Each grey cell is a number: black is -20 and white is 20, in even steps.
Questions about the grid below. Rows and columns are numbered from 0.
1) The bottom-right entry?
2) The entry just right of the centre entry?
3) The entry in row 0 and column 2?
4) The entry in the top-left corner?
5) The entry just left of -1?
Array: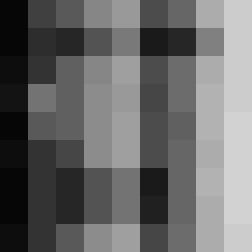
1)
12
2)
-8
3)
-6
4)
-19
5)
-7

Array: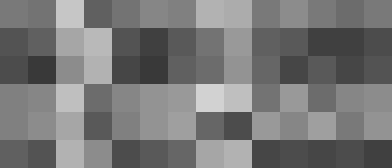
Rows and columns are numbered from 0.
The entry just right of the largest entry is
10
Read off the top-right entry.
-1
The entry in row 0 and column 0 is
-1
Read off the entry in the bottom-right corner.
-10
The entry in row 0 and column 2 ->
11
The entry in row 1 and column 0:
-7
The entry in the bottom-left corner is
-5
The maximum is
13
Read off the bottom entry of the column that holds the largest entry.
6
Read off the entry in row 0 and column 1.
-2
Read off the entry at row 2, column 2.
2
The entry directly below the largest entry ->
-4
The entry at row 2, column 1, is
-11
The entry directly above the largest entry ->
-3
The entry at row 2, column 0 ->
-8
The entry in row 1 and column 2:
6

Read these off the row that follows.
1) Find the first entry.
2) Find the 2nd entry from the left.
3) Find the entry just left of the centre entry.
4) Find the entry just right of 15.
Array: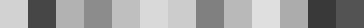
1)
13
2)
-9
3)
14
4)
7

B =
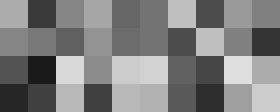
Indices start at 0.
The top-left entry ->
7
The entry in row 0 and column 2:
1
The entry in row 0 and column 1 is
-11
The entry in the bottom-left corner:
-14
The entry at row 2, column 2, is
14
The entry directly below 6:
3
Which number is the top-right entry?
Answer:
0
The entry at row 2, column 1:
-16
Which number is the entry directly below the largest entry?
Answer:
5
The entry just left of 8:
9
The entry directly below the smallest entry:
-10
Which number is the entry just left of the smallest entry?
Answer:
-7
